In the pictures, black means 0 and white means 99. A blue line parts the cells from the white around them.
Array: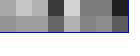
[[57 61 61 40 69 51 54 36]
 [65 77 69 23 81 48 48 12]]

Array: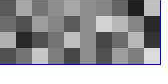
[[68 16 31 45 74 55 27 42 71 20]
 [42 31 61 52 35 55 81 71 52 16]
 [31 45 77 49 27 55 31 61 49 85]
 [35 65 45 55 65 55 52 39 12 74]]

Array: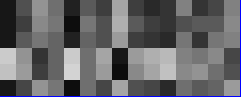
[[ 9 24 53 46  5 46 31 68 35 24 20 31 35 35 53]
 [ 9 27 57 46  5 43 27 64 31 27 16 43 35 39 60]
 [ 9 31 57 43 13 35 24 64 24 16 20 50 20 27 50]
 [ 9 35 46 39 13 39 31 60 24 20 16 46 20 46 50]
 [79 57 20 39 79 43 64  9 60 68 72 50 46 53 27]
 [75 60 24 39 82 43 60  5 53 64 75 53 57 43 31]]

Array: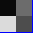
[[85 30]
 [ 4 42]]

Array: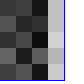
[[39 11 36 71]
 [32 15 19 75]
 [22 25  8 75]
 [19 28  5 82]
 [25 32  8 79]]

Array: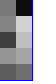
[[47  5]
 [36 43]
 [58 64]
 [25 74]
 [51 82]]

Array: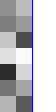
[[77 29]
 [70 35]
 [49 60]
 [45 64]
 [56 73]
 [17 83]
 [87 97]]
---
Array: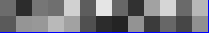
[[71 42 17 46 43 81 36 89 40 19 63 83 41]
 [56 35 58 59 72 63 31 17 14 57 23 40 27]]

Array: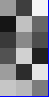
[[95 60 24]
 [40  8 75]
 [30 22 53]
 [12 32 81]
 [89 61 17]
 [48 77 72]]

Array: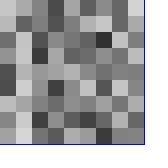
[[82 77 66 51 29 64 37 54 40]
 [66 72 38 49 32 49 69 77 40]
 [49 43 76 32 53 46 38 19 75]
 [73 57 77 23 65 38 42 55 45]
 [49 31 70 59 63 69 53 44 50]
 [52 30 80 56 25 54 75 33 76]
 [67 73 64 50 42 55 50 62 46]
 [40 52 79 25 55 36 26 40 69]
 [51 63 83 45 35 67 60 23 50]]

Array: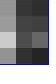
[[18 58 21]
 [25 60 26]
 [40 79 30]
 [14 57 19]]

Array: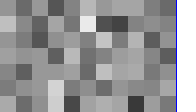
[[41 58 41 59 33 51 71 59 64 64 49]
 [51 74 53 38 64 46 91 31 26 51 55]
 [57 58 48 33 56 61 50 76 48 70 36]
 [36 62 57 59 37 72 44 51 61 64 52]
 [56 52 37 59 59 62 41 74 64 66 47]
 [65 48 56 59 82 48 55 42 58 53 52]
 [47 66 42 56 80 28 63 68 64 22 61]]

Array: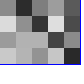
[[35 54 17 49 61]
 [29 85 56 20 86]
 [54 60 69 69 26]
 [16 78 70 57 77]]

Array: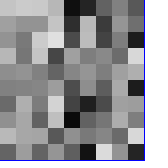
[[34 76 79 78 71  6 14 38 50]
 [43 62 57 57 76 18 72 23 58]
 [11 57 47 79 87 29 73 26 49]
 [84 71 46 76 27 62 49 53 42]
 [68 55 57 50 39 52 58 49 62]
 [11 50 51 52 61 30 55 36 66]
 [61 41 68 48 82 26 12 29 62]
 [49 56 65 38 74  4 38 46 67]
 [84 72 65 64 34 56 47 52 41]
 [14 39 61 39 58 37  7 85 57]]
